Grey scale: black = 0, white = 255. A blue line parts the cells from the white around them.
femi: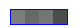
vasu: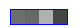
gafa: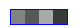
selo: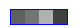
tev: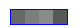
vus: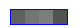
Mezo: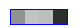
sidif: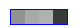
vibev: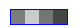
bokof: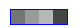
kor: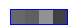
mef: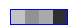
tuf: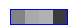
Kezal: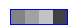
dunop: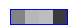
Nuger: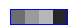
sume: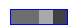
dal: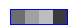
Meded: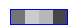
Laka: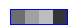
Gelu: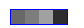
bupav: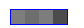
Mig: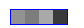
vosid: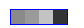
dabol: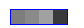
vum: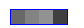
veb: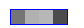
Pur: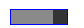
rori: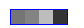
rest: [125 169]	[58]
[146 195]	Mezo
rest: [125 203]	[117  70]
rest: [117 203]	[183  70]
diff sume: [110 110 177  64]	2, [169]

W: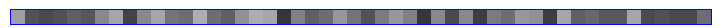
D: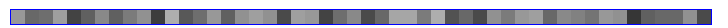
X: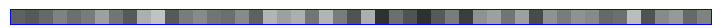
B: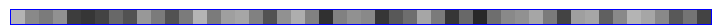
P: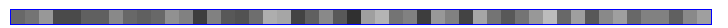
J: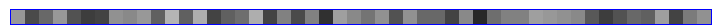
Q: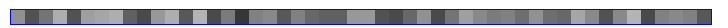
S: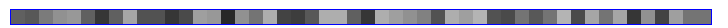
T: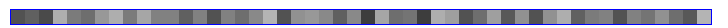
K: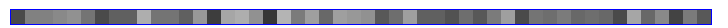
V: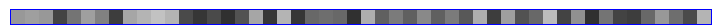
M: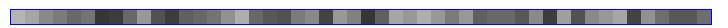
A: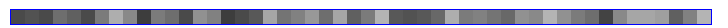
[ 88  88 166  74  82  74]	W
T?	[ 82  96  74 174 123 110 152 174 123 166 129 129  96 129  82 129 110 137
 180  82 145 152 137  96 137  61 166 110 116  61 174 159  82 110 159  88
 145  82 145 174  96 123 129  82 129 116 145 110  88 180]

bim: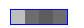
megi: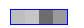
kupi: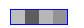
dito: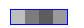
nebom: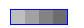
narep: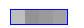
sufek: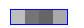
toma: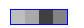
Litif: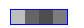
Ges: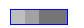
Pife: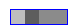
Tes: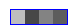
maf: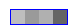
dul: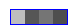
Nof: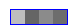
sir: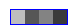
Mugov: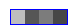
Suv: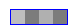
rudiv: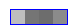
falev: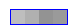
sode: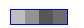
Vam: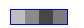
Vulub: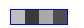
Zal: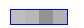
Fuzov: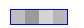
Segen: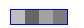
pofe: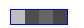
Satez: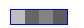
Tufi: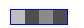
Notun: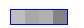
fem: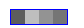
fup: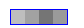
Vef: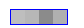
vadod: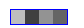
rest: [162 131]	[109]
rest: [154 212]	[183]
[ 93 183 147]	kupi
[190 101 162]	Segen
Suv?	[190 124 176 124]
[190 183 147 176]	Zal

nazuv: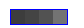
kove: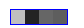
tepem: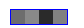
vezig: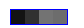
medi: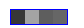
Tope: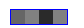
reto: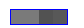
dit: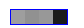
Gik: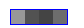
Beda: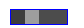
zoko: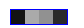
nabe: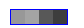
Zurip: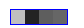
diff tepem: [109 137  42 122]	3, [129]
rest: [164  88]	[61]

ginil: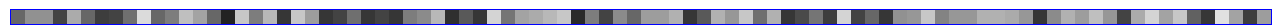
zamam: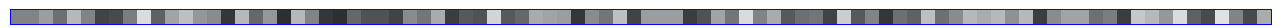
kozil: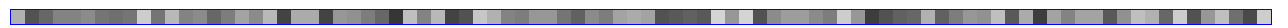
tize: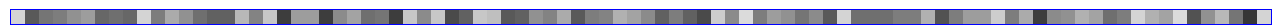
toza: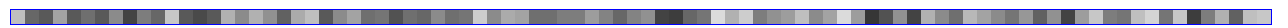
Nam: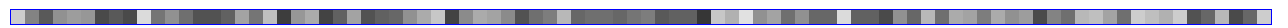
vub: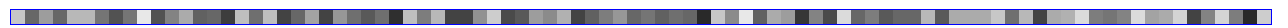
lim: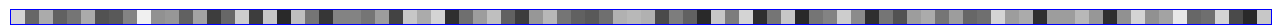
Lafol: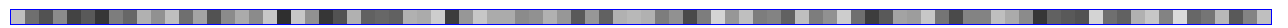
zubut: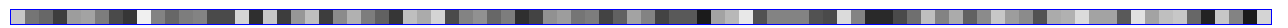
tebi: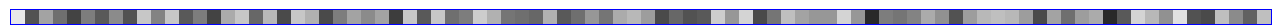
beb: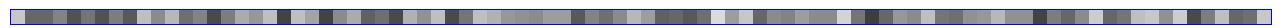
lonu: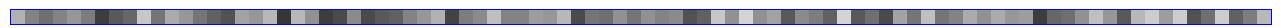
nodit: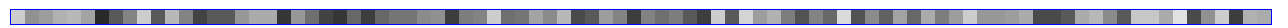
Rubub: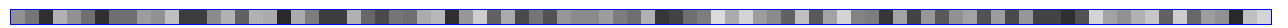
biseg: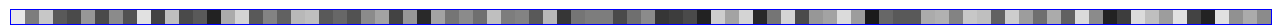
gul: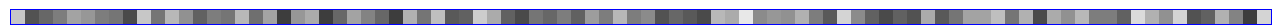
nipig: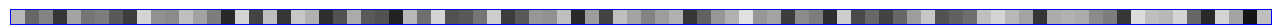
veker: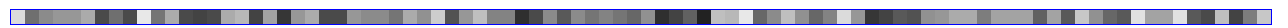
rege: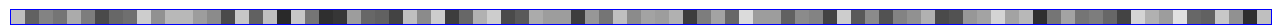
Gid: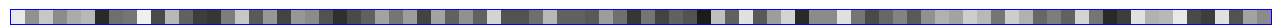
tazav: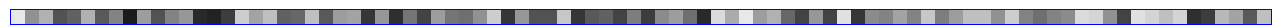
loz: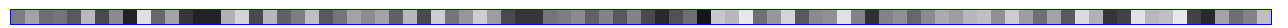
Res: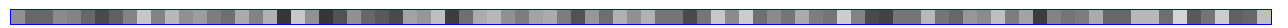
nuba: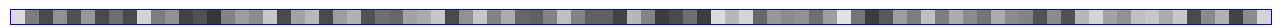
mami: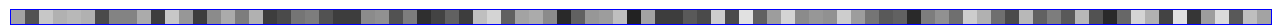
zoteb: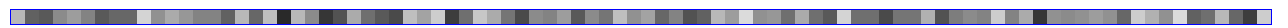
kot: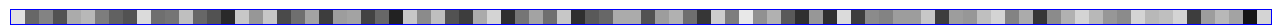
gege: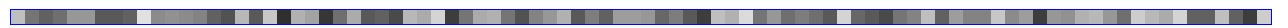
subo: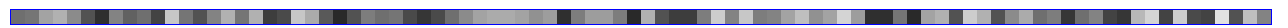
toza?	[191 103  89 163  89 111  89 139  67 125 103 199  89  74  89 177 139 177
 145  97 171 191  89 139 163 111 117  82 111 103 139 111 117 205 139 171
 163 111 111 125 125 157 131 103 131 145  67  61 103 117 219 177 205 125
 145 157 191 139 163 219 157  54  82 145  67 177 139 111 184 163 139 117
 151  97 145  67 157 199 125 117 191 212 117 199  61 125 177  97 191 199]
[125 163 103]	rege
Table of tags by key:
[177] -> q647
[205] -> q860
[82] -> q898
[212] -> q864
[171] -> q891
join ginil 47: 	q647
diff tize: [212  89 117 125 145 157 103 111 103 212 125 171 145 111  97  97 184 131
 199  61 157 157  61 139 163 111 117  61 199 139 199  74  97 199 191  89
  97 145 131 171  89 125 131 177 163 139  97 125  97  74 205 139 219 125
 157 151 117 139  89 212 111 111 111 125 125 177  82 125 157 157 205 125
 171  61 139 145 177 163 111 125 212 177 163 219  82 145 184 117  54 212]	55, [145]
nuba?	[219 125  74 145  82 151  74 111  74 212 125 145  67  82  54 131 157 139
 199  74 163 184  74 157 177  82 111 103 163 171 199  74 145 199 131 171
 103  97 131 191 131  97  97  67 184 131  61  74 111  61 219 184 212 103
 151 139 145 111 157 225 117  61  89 157 125 191 125 171 139 117 171 139
 131  82 139  82 184 212 163 145 191 199 171 199  74 139 177  67 139 212]
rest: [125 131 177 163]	[139  97 125  97  74 205 139 219 125 157 145 117 139  89 212 111 111 111
 125 125 177  82 125 157 157 205 125 171  61 139 145 177 163 111 125 212
 177 163 219  82 145 184 117  54 212]
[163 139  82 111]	Nam

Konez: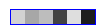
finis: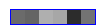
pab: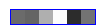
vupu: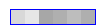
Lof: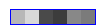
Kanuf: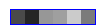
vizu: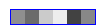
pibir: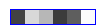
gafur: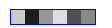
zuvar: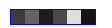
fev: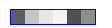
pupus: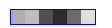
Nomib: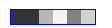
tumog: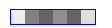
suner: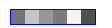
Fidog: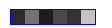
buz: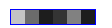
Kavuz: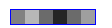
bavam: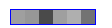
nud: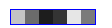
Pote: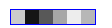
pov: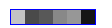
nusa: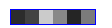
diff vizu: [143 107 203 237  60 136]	4, [66]
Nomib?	[ 52  52 183 244 129 210]

